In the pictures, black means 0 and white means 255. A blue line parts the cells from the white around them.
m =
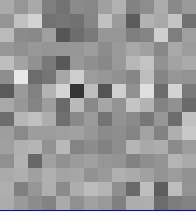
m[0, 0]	170
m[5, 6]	156
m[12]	[170, 175, 160, 176, 164, 166, 146, 154, 176, 170, 161, 147, 156, 146]
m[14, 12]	125
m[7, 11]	131
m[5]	[142, 231, 108, 117, 167, 206, 156, 151, 145, 134, 189, 133, 150, 147]
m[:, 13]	[154, 113, 159, 156, 170, 147, 121, 106, 193, 200, 156, 170, 146, 147, 131]
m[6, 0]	90
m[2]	[186, 139, 137, 160, 86, 109, 122, 151, 150, 126, 132, 206, 126, 159]
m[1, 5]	113
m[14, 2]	140
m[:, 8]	[177, 155, 150, 153, 153, 145, 207, 147, 146, 142, 141, 148, 176, 143, 128]
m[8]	[109, 182, 192, 173, 111, 137, 155, 116, 146, 138, 119, 150, 108, 193]
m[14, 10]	174
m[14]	[172, 154, 140, 131, 170, 144, 161, 154, 128, 173, 174, 108, 125, 131]
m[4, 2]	145
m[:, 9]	[130, 92, 126, 168, 183, 134, 145, 196, 138, 132, 181, 130, 170, 105, 173]
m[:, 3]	[127, 114, 160, 149, 121, 117, 179, 157, 173, 156, 146, 161, 176, 175, 131]
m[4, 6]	143
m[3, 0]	151
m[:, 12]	[137, 195, 126, 169, 162, 150, 211, 145, 108, 175, 139, 180, 156, 189, 125]
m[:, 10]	[141, 178, 132, 160, 195, 189, 222, 179, 119, 163, 169, 142, 161, 190, 174]
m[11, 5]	155
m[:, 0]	[170, 149, 186, 151, 190, 142, 90, 168, 109, 158, 160, 144, 170, 174, 172]
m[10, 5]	132
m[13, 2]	150

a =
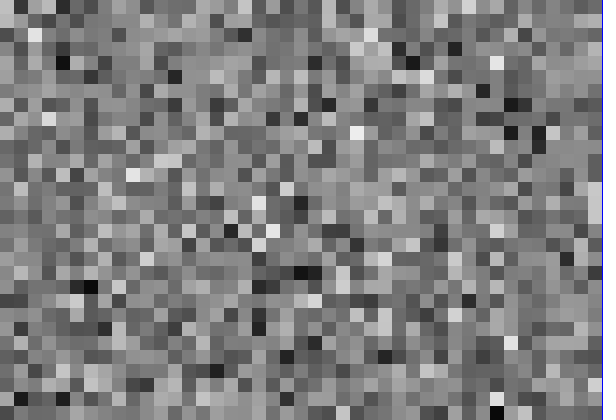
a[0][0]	191
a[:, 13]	[108, 179, 151, 118, 143, 145, 144, 153, 132, 103, 170, 104, 152, 194, 153, 105, 198, 68, 110, 141, 162, 112, 79, 177, 105, 124, 85, 92, 117, 147]
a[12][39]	130
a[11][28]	117
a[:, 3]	[185, 72, 129, 101, 122, 154, 163, 84, 217, 95, 138, 132, 87, 124, 130, 132, 113, 106, 97, 84, 115, 139, 106, 119, 146, 125, 114, 176, 99, 107]
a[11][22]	81
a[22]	[138, 131, 144, 106, 97, 169, 90, 100, 132, 98, 103, 160, 90, 79, 138, 161, 71, 136, 53, 115, 160, 113, 105, 130, 111, 191, 99, 198, 107, 90, 62, 115, 210, 136, 99, 168, 148, 113, 115, 146, 157, 151, 125]
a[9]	[174, 131, 103, 95, 140, 126, 86, 156, 181, 86, 139, 142, 117, 103, 178, 155, 102, 103, 107, 141, 158, 170, 119, 113, 128, 237, 155, 97, 112, 145, 74, 124, 98, 161, 153, 148, 27, 128, 34, 197, 126, 158, 95]
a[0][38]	105
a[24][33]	118
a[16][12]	98
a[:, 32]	[146, 88, 104, 36, 116, 75, 176, 74, 101, 98, 106, 125, 158, 104, 133, 157, 138, 111, 202, 181, 118, 126, 210, 135, 136, 152, 119, 145, 116, 160]
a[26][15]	33
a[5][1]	116
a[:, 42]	[107, 176, 102, 180, 165, 145, 113, 90, 109, 95, 139, 94, 94, 200, 198, 198, 132, 91, 140, 60, 140, 133, 125, 144, 96, 82, 102, 207, 150, 95]
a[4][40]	143
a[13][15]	174
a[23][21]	113
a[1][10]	177
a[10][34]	126
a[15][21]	69
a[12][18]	160
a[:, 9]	[142, 137, 140, 144, 127, 132, 144, 134, 132, 86, 160, 104, 228, 96, 140, 119, 165, 141, 114, 147, 104, 143, 98, 102, 157, 145, 111, 72, 103, 117]
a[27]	[98, 139, 125, 176, 161, 88, 194, 171, 130, 72, 57, 162, 182, 92, 165, 126, 169, 81, 146, 89, 152, 95, 112, 153, 120, 137, 163, 133, 164, 150, 123, 140, 145, 104, 111, 75, 114, 109, 160, 151, 163, 113, 207]
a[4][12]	127
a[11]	[114, 96, 179, 132, 133, 169, 103, 163, 129, 104, 129, 200, 196, 104, 125, 106, 142, 143, 88, 158, 89, 146, 81, 81, 134, 155, 100, 114, 117, 126, 171, 137, 125, 151, 104, 99, 132, 75, 131, 135, 141, 139, 94]
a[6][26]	112
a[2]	[77, 121, 227, 129, 109, 141, 121, 126, 80, 140, 144, 153, 165, 151, 155, 127, 88, 48, 137, 115, 104, 139, 91, 149, 164, 155, 221, 112, 110, 99, 133, 97, 104, 124, 86, 116, 177, 71, 149, 119, 123, 116, 102]
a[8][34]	63
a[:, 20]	[78, 94, 104, 118, 122, 131, 104, 110, 126, 158, 150, 89, 90, 205, 97, 90, 98, 128, 140, 71, 113, 139, 160, 176, 156, 35, 94, 152, 49, 154]
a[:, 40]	[114, 129, 123, 104, 143, 150, 129, 119, 117, 126, 138, 141, 94, 70, 124, 96, 138, 110, 44, 106, 128, 151, 157, 101, 165, 113, 122, 163, 167, 115]
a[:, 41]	[93, 166, 116, 142, 157, 144, 144, 79, 118, 158, 140, 139, 143, 167, 123, 104, 73, 180, 175, 131, 93, 150, 151, 181, 164, 86, 126, 113, 125, 103]
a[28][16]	161
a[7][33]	134

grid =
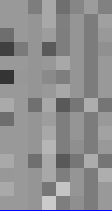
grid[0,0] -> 153
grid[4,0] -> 153
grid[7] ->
[170, 153, 112, 168, 89, 118, 173, 117]
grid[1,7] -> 160
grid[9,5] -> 149
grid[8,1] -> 153
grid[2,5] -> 149
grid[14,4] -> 126
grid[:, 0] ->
[153, 153, 110, 64, 153, 52, 153, 170, 110, 153, 153, 169, 152, 169, 153]
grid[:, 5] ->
[134, 149, 149, 149, 149, 149, 149, 118, 149, 149, 143, 118, 149, 149, 143]
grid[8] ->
[110, 153, 149, 157, 126, 149, 124, 153]
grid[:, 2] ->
[125, 149, 149, 149, 149, 149, 149, 112, 149, 149, 149, 111, 149, 149, 149]
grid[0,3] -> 168
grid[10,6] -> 124
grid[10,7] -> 153
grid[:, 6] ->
[156, 124, 124, 124, 124, 124, 124, 173, 124, 124, 124, 172, 124, 124, 124]
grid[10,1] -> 153
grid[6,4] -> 167
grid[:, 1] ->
[153, 153, 153, 122, 153, 151, 153, 153, 153, 153, 153, 153, 153, 153, 153]
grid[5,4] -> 126
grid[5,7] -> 153
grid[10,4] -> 126
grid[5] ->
[52, 151, 149, 138, 126, 149, 124, 153]
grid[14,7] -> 153
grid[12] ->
[152, 153, 149, 168, 126, 149, 124, 174]
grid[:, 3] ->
[168, 168, 157, 90, 152, 138, 153, 168, 157, 168, 182, 168, 168, 118, 203]
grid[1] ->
[153, 153, 149, 168, 127, 149, 124, 160]

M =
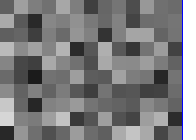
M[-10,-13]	96
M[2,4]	106
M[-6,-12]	71
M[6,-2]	66
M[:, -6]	[102, 104, 51, 175, 169, 90, 116, 104, 159, 95]
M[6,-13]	139
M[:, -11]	[126, 41, 62, 161, 63, 27, 128, 38, 123, 111]
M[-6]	[133, 71, 63, 169, 134, 113, 78, 169, 139, 138, 157, 124, 98]
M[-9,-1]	117
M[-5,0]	106
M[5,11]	39
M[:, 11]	[112, 111, 100, 156, 124, 39, 66, 120, 177, 70]
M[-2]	[214, 130, 123, 159, 195, 57, 84, 159, 82, 68, 158, 177, 44]
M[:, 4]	[167, 127, 106, 180, 134, 110, 124, 136, 195, 103]
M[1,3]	135
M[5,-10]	114
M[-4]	[139, 98, 128, 99, 124, 87, 62, 116, 83, 86, 64, 66, 108]
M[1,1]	89
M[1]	[170, 89, 41, 135, 127, 145, 121, 104, 130, 68, 109, 111, 117]
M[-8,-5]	129
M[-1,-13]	40
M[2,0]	95
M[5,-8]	158
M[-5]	[106, 70, 27, 114, 110, 158, 93, 90, 162, 125, 118, 39, 116]

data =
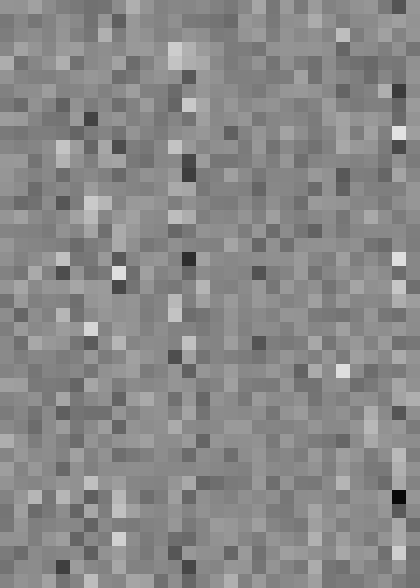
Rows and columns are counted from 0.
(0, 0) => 148
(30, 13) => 137
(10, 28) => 73
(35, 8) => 183
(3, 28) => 145
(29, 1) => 134
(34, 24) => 181
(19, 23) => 134
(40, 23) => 118
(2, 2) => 141
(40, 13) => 71
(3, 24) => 102
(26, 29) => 142
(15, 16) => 134
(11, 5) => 145
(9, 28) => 226
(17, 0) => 151
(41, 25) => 122
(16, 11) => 135
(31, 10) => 160
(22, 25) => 127
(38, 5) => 101
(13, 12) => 170
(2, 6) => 118
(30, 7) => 158
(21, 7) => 154
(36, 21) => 140
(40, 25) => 146
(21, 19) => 144
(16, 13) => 119
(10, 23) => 129
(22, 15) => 129
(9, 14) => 151
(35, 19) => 143
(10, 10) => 119
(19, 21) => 154
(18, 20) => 143
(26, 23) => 140
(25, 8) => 134
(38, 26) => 122
